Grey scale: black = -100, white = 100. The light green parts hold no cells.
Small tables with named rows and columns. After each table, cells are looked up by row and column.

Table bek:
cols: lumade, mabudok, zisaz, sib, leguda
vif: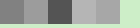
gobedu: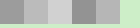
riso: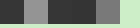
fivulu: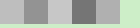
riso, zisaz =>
-58
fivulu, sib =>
-8
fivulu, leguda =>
38
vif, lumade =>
1
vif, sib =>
42
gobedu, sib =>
15
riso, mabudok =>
16
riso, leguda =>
-5
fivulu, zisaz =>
56
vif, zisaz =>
-34
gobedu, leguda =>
43
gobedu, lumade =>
22
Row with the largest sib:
vif

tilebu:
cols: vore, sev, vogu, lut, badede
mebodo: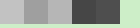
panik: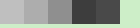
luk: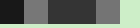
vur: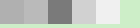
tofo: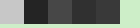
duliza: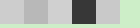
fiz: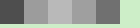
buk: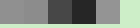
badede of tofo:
-55
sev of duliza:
44
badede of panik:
-43
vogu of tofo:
-44
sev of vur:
46
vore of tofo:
56
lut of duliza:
-57
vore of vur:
38
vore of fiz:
-39
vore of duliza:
61
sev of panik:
36
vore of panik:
50
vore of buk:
13
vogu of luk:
-59
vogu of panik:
12
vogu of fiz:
45
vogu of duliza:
63
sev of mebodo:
25
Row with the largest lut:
vur

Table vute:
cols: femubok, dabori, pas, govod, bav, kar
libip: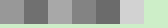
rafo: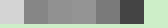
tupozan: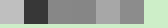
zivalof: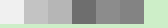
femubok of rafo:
66
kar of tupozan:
10
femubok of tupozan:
50
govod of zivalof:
-14
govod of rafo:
16
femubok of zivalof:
88

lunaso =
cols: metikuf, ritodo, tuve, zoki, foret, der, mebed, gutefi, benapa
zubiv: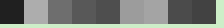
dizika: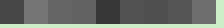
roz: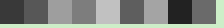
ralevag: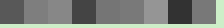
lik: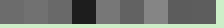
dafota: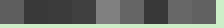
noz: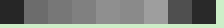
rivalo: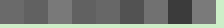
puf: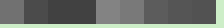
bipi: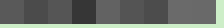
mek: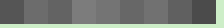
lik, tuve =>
-18
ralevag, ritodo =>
-1
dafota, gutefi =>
-19
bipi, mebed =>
-40
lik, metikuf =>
-15
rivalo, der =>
-36
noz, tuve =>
-7
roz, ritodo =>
-32
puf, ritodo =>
-41
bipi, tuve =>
-33
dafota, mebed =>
-56
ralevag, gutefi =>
-61
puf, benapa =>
-36
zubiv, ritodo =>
36
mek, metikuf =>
-33
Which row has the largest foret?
roz

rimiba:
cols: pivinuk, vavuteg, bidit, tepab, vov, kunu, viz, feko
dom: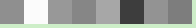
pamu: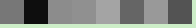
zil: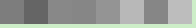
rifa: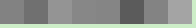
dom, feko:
-2
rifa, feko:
29
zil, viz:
5
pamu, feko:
-35
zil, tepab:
5
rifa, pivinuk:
2
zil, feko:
48
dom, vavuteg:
97
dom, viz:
15
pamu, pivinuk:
-7
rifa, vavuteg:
-12
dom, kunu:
-52
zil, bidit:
7
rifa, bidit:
16
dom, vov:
31
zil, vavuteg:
-21
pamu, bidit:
10
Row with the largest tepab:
pamu

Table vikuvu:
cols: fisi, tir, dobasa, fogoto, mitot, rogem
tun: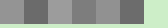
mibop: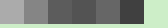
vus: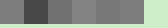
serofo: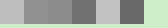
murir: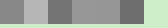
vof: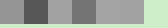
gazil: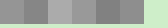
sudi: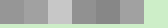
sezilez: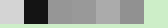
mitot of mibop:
-20
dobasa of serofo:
10
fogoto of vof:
-9
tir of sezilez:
-84
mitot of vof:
29
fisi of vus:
-2
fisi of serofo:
49

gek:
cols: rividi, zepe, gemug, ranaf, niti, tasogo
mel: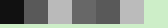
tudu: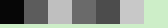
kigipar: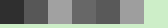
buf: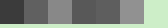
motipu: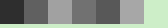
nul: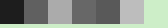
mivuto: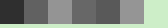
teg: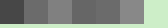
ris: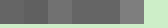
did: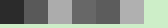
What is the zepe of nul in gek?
-25
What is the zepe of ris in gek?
-25
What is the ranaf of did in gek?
-19
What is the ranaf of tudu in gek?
-17
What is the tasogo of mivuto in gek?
17
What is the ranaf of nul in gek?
-19
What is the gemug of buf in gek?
7
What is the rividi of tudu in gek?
-95
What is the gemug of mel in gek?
46
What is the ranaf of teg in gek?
-20
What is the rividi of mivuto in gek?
-63
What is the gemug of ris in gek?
-11
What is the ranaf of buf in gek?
-31
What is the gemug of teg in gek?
0
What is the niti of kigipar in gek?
-30
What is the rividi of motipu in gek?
-64
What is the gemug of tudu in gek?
50
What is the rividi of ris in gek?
-21
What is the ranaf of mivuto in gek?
-19
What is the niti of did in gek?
-28
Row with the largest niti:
teg

